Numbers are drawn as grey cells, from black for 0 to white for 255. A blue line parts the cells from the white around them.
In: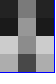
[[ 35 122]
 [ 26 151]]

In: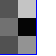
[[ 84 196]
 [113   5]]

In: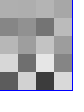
[[175 174]
 [134 145]]

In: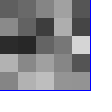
[[ 95 105]
 [138  98]]

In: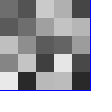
[[110  83]
 [ 90 110]]

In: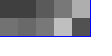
[[ 63  64]
 [114 105]]
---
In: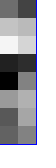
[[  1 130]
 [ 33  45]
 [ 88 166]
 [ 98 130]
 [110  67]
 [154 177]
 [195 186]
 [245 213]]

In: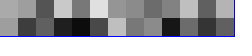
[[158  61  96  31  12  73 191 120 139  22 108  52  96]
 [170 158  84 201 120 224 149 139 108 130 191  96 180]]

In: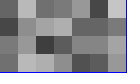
[[ 71 142 164 175 101 101 122]
 [101 185 112 122 152  71 197]
 [112 185 175 142  81  92 152]
 [122 152  62  92 133 133 164]]

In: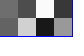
[[ 99 209  24 153]
 [110  77 250  56]]

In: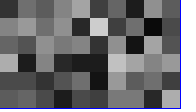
[[ 51 111  92 132 164  63 101  28 144  92]
 [ 74  74  51  83 111  19 153  92 111  63]
 [ 92 101  74  28  74  63 121 121  40 173]
 [101  83 144 121 132  51 144  19 164  83]
 [132 153 111 144  40 205  63 111  10  74]
 [173  28 132  40  28  28 193 164 132 153]]

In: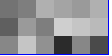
[[ 95 154 126 207 197 186]
 [115 126 176 164 154 176]
 [135 197 145  43 135  74]]

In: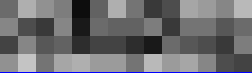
[[ 67 134  87  98  45  67  67  45  25 107  87  77  57 125]
 [107 175 145 125  13  98 175 116  57  77 166 155 134 185]
 [134  77  57 134  25 107  98  98 125  57 116 116  87 107]
 [145 196 116 166 175 155 155 116 185 155 166 134  77  67]]
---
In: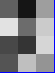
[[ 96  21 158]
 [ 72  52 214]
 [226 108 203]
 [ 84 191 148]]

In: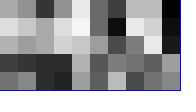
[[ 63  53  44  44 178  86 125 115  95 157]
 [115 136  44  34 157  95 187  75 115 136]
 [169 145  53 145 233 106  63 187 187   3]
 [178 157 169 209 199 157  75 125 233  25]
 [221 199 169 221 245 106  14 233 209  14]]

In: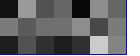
[[ 30  82  49  30  49 203 132]
 [123  91 112 112 141  72 123]
 [ 18 153  82 102   8 141 102]]

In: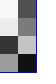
[[155  17]
 [248  81]
 [236 123]
 [ 53 196]]

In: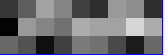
[[104  82  15  64 122 113  73  27 104]
 [ 55  94 162 133  64  46 153 142  46]
 [  3 153 133 113 172 162 162 213 172]]

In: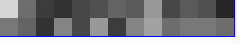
[[120 100  50 132  71 152  60 132 161 109 120 120 109]
 [214 109  60  50  71  80 100  90 152  71  90  80  38]]
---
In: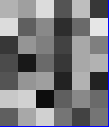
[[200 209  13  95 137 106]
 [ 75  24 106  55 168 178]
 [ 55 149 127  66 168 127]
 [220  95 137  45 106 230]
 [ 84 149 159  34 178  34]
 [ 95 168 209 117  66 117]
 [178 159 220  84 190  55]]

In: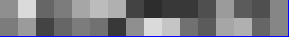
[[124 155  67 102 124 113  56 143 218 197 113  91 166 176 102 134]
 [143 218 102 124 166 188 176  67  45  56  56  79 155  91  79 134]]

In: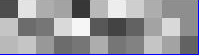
[[197 108 118 217 246  88  67  98 163 217 142]
 [185 197 152 108 118 173 118 130 197 163  98]
 [ 77 227 173 163  55 185 237 206 173 142 142]]

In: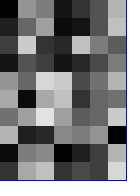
[[180  31  40 136 124 148   2]
 [ 63 203  51  40 192 124  92]
 [ 20  83  63  20  40  74 124]
 [  2 148 124  20  51  83 180]
 [ 11 124 136   2  31  63 180]
 [ 31 103 159  11  20  83 192]
 [168  11 168 192  51 103 113]
 [ 51 168 192  51  74  63 215]
 [148 103 215 203  74 113 180]
 [113 159 226 159  92 103 203]]

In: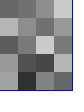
[[153  81  70 182]
 [182 141 113 153]
 [162  49 131 104]
 [104 113 141 203]
 [ 92 122 203 122]]

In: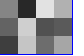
[[ 99 207  81  90]
 [ 62 197 109 166]
 [133  40 226 177]]

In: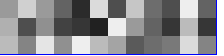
[[176  78 144  66  54  33 238 154  99  54 187  54]
 [154 208 154  99  43 219  78 198 109  78 238  99]
 [187 132 229 144 238 187 164  90 109 121 219 132]]

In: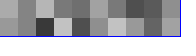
[[153 132  57 194  79 143 194 153 100 162]
 [171 132 182 121 111 162 121  79  90 143]]
